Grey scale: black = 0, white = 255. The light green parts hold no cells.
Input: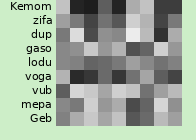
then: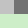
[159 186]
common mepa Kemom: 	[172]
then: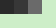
[ 55 114]

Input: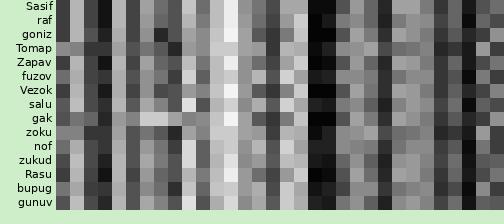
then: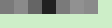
[ 67 101]
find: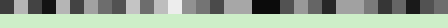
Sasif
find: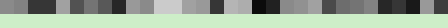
Tomap
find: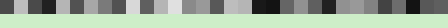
zukud
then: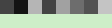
[109 189]
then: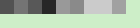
[153  54]

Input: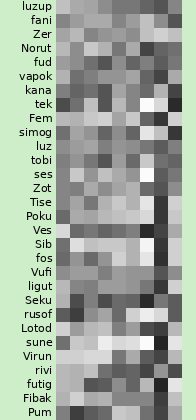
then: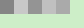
[148 251]
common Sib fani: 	[192]
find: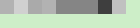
Fibak
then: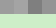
[141 119]
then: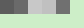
[ 68 170]

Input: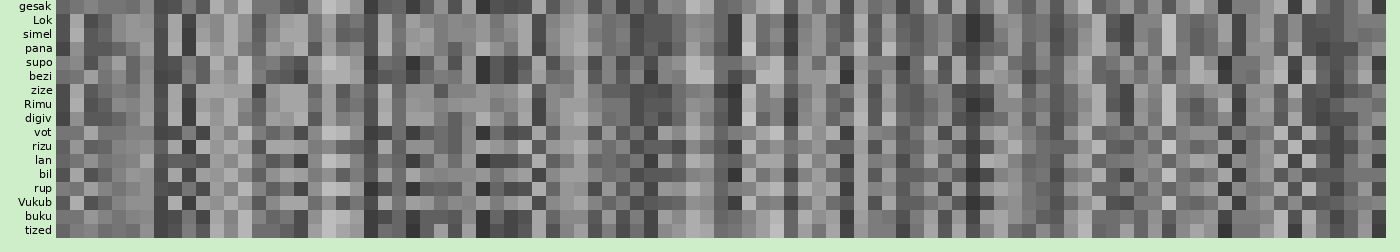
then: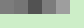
[ 82 150]
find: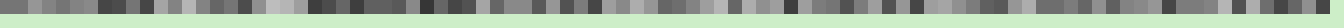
buku
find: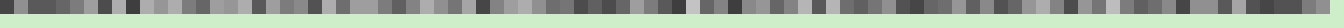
digiv
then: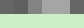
[173 131]

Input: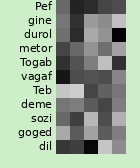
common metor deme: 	[69]
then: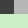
[ 77 176]

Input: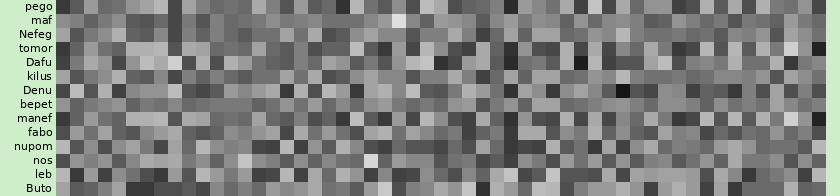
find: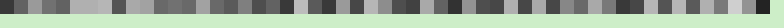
manef
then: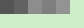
[162  71]
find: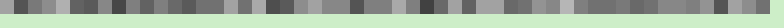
kilus

